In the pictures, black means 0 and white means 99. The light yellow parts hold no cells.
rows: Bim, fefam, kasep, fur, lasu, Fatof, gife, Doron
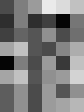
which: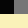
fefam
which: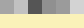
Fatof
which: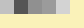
Fatof

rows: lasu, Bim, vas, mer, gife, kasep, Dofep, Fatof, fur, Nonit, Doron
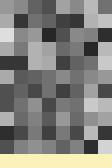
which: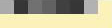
Bim
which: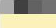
gife
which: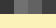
Bim
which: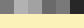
mer
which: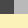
Nonit
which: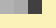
gife

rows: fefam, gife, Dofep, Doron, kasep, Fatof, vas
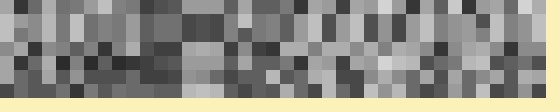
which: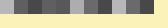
vas
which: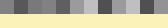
Dofep
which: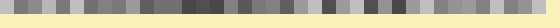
Dofep
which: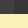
Doron
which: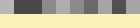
Fatof
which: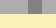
Doron
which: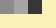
Doron

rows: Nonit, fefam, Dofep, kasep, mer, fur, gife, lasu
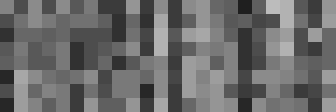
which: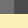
gife
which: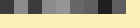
Nonit

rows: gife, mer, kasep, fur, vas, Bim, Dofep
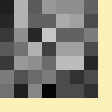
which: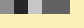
kasep
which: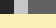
kasep
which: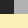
mer
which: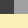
fur
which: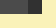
Dofep

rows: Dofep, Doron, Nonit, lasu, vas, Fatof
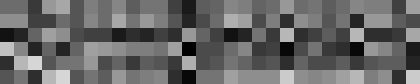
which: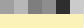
Fatof
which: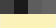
Dofep
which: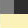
Doron
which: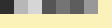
Fatof
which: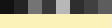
Nonit

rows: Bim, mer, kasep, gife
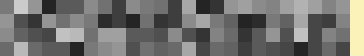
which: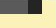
gife
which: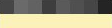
gife
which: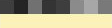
mer
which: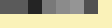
gife
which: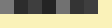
mer

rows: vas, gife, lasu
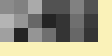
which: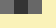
lasu
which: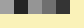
lasu
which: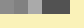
vas
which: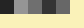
lasu

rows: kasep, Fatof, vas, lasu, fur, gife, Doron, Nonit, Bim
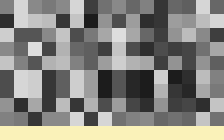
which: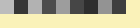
Nonit
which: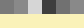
kasep
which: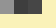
Nonit
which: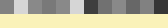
kasep
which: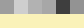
fur
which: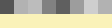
fur
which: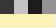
Fatof

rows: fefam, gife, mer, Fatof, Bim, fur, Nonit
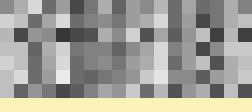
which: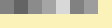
Fatof
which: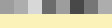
gife

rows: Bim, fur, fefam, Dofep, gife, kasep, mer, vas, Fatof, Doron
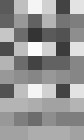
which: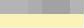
vas
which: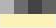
gife
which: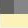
gife
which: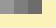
Fatof
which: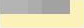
vas

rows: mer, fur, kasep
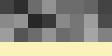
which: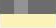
mer
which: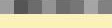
kasep
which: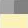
kasep
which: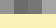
kasep
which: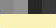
fur

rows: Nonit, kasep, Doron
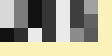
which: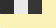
Doron
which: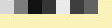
kasep
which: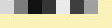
Nonit

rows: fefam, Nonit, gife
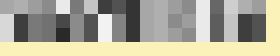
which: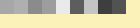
Nonit
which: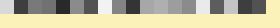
gife
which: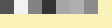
Nonit
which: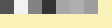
gife
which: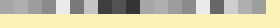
fefam

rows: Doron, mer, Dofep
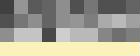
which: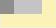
Dofep
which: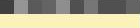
Doron
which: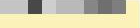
Dofep

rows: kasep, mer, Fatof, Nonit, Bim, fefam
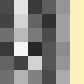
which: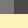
Fatof
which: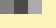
fefam
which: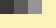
kasep
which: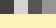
Bim
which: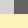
mer
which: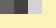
Bim
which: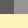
kasep

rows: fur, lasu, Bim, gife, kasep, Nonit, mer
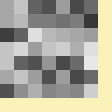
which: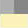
mer
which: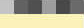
fur
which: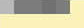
lasu

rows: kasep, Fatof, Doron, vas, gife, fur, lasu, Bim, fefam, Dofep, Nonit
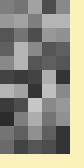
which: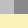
lasu
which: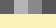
vas

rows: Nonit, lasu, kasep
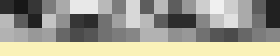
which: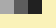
Nonit
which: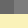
kasep
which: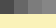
kasep
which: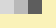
lasu
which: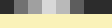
lasu
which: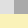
lasu

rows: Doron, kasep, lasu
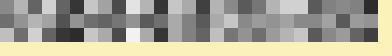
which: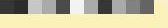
lasu
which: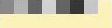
Doron
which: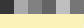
lasu
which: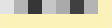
Doron
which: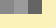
lasu

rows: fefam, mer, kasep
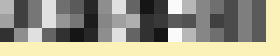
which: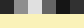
fefam
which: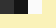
kasep
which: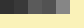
mer
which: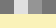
mer
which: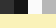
kasep
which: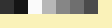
kasep

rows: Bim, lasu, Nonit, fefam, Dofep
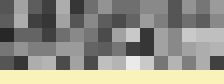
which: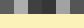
lasu
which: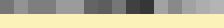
fefam

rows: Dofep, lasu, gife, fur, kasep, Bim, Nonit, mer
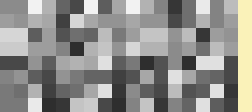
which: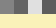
mer
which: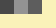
kasep
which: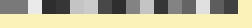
mer
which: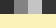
mer
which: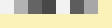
Dofep

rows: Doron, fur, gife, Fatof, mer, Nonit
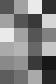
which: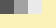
Doron
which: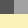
Doron
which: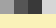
fur

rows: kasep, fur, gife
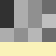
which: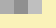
fur
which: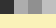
fur

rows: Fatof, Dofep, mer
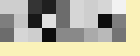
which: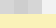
Fatof
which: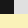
Dofep
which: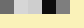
Dofep
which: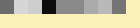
mer
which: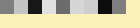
Dofep

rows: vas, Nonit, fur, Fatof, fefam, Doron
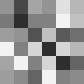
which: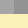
vas
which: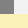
Nonit
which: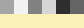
fefam

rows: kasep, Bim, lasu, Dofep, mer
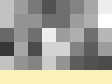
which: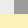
lasu
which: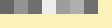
lasu
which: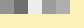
lasu
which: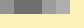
Bim
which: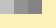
mer
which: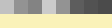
mer

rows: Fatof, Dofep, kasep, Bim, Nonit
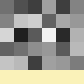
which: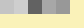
Dofep
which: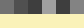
Fatof
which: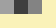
Fatof
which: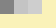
Dofep
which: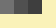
Fatof
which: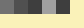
Fatof

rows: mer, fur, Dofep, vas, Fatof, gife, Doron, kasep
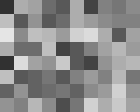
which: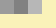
gife
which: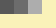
fur
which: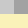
kasep
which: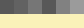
gife
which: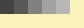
vas

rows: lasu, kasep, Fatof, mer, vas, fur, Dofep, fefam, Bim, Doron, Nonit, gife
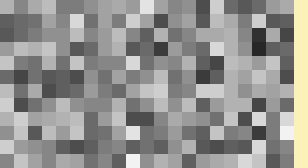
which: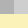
Bim
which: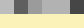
fefam
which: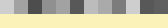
kasep
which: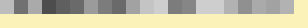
Dofep
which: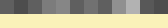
Nonit
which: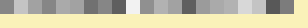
gife
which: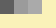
gife

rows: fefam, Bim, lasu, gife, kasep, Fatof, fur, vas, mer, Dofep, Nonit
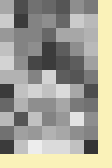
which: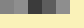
gife
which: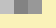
mer
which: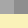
Dofep
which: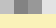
mer

